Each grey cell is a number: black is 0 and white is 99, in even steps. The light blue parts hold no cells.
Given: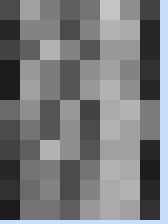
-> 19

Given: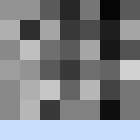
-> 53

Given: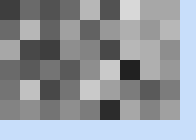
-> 45

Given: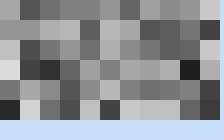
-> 46

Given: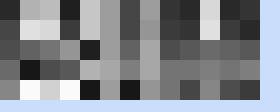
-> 41

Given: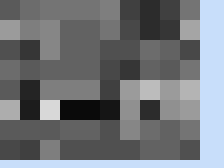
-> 35

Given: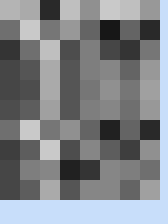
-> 27

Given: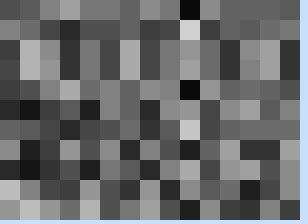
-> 73

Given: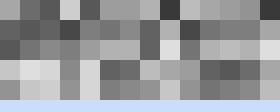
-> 77
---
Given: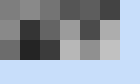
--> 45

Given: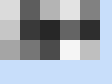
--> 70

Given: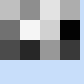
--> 88

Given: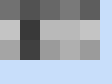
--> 40

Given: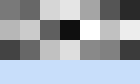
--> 83

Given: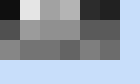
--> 63
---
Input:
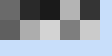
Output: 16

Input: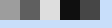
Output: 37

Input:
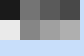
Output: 45

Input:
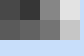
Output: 21

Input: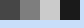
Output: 49

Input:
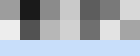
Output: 10

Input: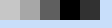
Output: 65
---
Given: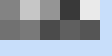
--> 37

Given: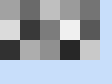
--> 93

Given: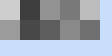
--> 53

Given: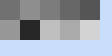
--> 66

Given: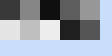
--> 12

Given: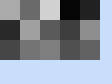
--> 24

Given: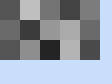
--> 66

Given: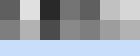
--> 61

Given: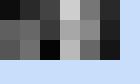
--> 53

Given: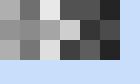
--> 21
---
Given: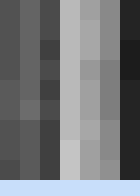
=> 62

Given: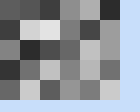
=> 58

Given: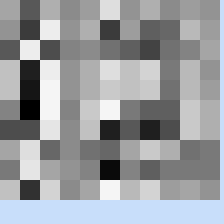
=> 61

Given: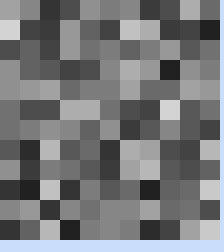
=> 26

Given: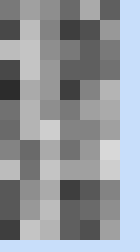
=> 37
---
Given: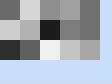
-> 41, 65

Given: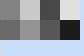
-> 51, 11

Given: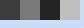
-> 23, 74

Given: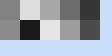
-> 50, 29

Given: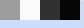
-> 61, 2

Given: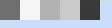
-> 43, 22
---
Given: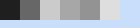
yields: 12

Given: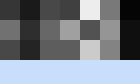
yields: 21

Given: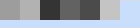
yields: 61

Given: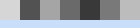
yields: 83

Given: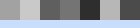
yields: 63

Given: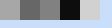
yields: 65

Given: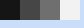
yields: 8
